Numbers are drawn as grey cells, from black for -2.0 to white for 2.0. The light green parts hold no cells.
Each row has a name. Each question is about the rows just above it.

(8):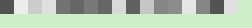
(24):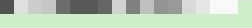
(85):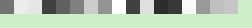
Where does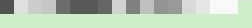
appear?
(24)
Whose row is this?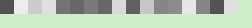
(8)
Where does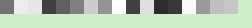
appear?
(85)

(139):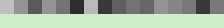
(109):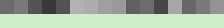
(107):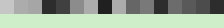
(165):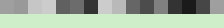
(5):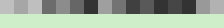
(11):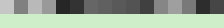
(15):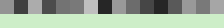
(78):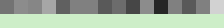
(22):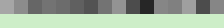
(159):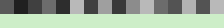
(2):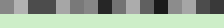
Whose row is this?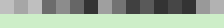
(5)
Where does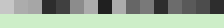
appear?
(107)
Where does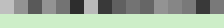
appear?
(139)

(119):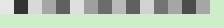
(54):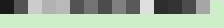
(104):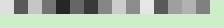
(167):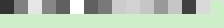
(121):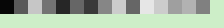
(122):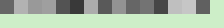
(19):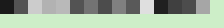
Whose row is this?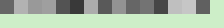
(122)
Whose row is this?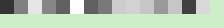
(167)

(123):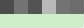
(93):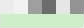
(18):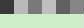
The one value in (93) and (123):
[-0.3]
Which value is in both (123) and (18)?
[0.9]
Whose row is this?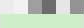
(93)

